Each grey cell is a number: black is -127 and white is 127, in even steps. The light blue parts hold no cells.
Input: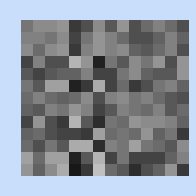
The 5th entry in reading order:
-70
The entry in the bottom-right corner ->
-70
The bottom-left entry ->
20
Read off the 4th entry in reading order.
20
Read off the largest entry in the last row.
64
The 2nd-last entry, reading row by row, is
20
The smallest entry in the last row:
-103
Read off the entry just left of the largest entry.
-70
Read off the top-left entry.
-10
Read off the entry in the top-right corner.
-48
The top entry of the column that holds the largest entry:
11
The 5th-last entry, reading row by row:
-82
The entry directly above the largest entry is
52
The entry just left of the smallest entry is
43
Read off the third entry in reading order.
11
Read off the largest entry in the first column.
32
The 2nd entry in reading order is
11

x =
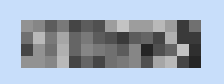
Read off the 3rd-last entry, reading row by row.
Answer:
57
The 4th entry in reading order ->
-6
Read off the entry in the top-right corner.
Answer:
-15
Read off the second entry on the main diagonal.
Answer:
57
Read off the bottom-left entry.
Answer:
18
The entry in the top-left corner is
18
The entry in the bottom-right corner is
-90
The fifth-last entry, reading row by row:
-47

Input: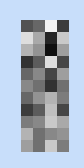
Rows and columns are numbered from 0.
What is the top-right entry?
-67
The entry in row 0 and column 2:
115
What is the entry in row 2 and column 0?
51
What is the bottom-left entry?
30
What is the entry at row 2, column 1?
19
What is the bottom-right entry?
-3
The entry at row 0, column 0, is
-45
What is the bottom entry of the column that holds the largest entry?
73
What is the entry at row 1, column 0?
94
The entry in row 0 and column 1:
-24
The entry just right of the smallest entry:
30

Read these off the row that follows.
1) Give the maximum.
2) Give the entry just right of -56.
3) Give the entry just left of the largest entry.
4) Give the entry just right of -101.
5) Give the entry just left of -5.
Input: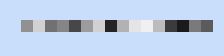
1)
112
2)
28
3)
101
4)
-5
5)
-101

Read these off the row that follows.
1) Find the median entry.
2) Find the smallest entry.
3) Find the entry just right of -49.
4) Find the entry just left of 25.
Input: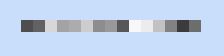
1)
25
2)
-68
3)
-29
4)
13

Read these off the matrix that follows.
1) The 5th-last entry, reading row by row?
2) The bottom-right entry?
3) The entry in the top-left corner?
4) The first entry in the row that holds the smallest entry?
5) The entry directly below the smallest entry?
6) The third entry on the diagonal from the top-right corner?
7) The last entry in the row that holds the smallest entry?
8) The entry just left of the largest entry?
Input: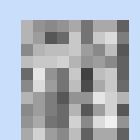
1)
61
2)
-30
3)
52
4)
-21
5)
-52
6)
9
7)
-30
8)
91

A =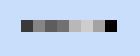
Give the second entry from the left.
5
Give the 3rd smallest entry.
-34
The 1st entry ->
-70

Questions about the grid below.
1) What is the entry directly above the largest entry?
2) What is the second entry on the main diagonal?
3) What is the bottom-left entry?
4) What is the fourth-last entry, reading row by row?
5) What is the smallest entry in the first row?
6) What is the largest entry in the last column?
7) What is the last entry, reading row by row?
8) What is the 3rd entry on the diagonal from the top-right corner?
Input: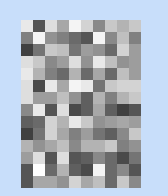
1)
94
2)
116
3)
-42
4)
63
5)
-42
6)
83
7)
9
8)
-21

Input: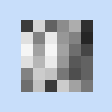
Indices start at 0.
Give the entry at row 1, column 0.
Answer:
95
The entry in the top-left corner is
-68
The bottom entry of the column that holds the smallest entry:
-8
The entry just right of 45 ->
-80
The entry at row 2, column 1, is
34
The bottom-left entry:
-17
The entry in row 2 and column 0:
117
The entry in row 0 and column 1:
85
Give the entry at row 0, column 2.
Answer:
-29
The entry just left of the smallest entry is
2

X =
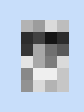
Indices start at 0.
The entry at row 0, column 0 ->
51
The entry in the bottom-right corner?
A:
70
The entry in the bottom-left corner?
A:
18
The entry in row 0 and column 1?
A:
28
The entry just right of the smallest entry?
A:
-83
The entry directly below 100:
8
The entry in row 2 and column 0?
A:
-74

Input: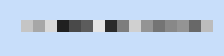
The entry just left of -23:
20
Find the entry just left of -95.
89

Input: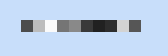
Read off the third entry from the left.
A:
122
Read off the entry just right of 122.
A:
-10
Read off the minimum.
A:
-94
